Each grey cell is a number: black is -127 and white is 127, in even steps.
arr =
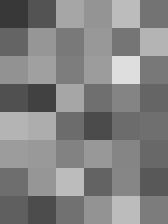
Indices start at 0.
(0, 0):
-71
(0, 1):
-44
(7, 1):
-51
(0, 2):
38
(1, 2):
-6
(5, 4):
5
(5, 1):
25
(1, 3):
24
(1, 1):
22
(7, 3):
19
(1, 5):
52
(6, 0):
-17
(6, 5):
-39
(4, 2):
-19
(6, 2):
60

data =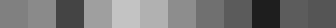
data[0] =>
0
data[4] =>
67
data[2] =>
-59
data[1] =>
10

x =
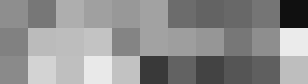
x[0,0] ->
14
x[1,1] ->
59
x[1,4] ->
4
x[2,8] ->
-42
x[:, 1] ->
[-8, 59, 83]
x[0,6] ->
-19
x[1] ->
[1, 59, 61, 67, 4, 34, 30, 22, -8, 14, 107]
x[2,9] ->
-32
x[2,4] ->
66
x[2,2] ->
63

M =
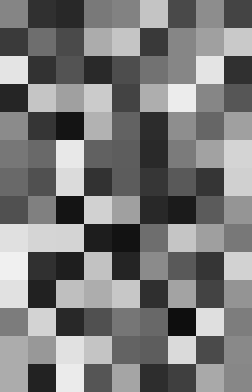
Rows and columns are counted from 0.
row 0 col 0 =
5
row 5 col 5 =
-86
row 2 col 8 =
-79
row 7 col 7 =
-36
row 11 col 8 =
-2
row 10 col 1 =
-94
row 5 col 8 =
84
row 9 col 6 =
-38
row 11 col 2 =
-87
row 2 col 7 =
100
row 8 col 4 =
-109
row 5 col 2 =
104
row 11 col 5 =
-23
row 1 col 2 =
-53
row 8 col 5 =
-17
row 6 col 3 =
-77
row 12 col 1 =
24
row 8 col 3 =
-98
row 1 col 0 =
-69
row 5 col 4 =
-34
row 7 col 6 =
-100
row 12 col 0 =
44
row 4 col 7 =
-25
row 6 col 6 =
-38
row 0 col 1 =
-79
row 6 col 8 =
80
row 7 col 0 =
-47
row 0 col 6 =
-54
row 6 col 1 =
-47
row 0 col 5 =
68
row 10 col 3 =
45
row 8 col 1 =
85
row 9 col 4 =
-91
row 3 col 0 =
-90
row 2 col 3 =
-86

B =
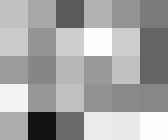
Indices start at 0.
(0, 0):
66
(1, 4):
77
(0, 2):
-37
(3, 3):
18
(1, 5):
-26
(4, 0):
45
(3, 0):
115
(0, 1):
39

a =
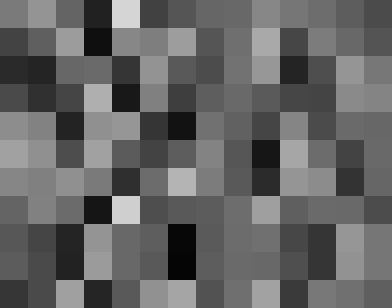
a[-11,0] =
-5
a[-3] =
[-40, -58, -91, 20, -23, -33, -120, -37, -19, -15, -56, -74, 22, -9]
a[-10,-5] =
41
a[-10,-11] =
-112
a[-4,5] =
-49
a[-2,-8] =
-122
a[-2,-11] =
27
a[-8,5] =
0
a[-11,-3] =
-18
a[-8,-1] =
4
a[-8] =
[-53, -79, -58, 47, -103, 0, -65, -33, -22, -37, -57, -59, 10, 4]
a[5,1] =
16
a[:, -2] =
[-34, -23, 21, 10, -21, -60, -76, -22, 22, 18, -15]
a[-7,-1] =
-24
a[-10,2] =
28
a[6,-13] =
0
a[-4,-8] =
-38
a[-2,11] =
-74
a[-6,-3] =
-19
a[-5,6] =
52
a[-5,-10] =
-80
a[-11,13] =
-52
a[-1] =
[-73, -53, 32, -90, -38, 17, 37, -45, -16, 34, -69, -7, -15, -32]
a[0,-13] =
20
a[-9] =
[-85, -91, -24, -21, -74, 19, -38, -51, -13, 23, -91, -49, 21, -8]
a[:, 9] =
[7, 41, 23, -37, -58, -105, -84, 31, -15, -23, 34]
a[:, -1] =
[-52, -43, -8, 4, -24, -22, -25, -51, -9, -9, -32]
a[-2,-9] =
-38
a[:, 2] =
[-27, 28, -24, -58, -92, -50, 16, -20, -91, -93, 32]
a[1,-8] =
29

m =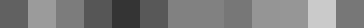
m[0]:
-30
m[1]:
27
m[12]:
-8
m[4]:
-75

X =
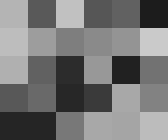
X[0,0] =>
52
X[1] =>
[61, 29, -1, 10, 20, 74]
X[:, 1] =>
[-38, 29, -30, -22, -90]
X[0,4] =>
-30
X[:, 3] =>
[-41, 10, 24, -69, 40]
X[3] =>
[-39, -22, -88, -69, 40, 2]

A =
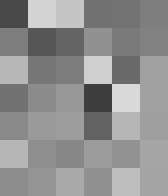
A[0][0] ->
-54
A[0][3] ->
-14
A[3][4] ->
89
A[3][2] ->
24
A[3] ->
[-13, 12, 24, -65, 89, 33]
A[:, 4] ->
[-12, -5, -21, 89, 54, 18, 62]
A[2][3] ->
79
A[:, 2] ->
[69, -27, -3, 24, 30, 7, 41]
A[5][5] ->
38
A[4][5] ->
31

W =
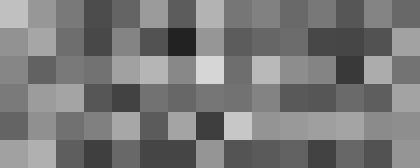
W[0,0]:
64
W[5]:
[33, 48, -33, -64, -23, -58, -58, 21, -43, -37, -29, -61, -24, -45, 21]
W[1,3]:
-55
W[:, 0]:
[64, 18, 6, -5, -27, 33]
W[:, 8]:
[-9, -35, -17, -13, 71, -43]
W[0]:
[64, 23, -6, -51, -27, 27, -35, 51, -9, 1, -22, -7, -41, 4, -23]
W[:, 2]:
[-6, -17, -6, 36, -14, -33]
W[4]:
[-27, 16, -14, 0, 39, -36, 36, -65, 71, 20, 25, 31, 36, 11, 14]
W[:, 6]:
[-35, -93, 8, -24, 36, -58]
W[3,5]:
-13
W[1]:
[18, 38, -17, -55, 4, -45, -93, 22, -35, -25, -19, -56, -57, -45, 34]
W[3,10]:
-38
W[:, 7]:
[51, 22, 86, -9, -65, 21]
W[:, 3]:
[-51, -55, -13, -41, 0, -64]
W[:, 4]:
[-27, 4, 33, -61, 39, -23]

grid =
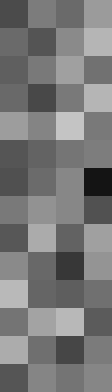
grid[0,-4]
-52
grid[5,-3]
-28
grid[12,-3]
-16
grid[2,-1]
-14
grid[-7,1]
18
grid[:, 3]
[27, 53, -14, 53, -6, -2, -107, -46, 32, 20, -15, -36, -4, 6]
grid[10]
[57, -26, -33, -15]
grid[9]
[10, -23, -72, 20]
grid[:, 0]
[-52, -21, -32, -22, 29, -42, -47, -6, -40, 10, 57, -11, 44, -42]
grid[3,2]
-6
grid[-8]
[-47, -20, 7, -107]
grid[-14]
[-52, -3, -21, 27]
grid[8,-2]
-29
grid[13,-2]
-11
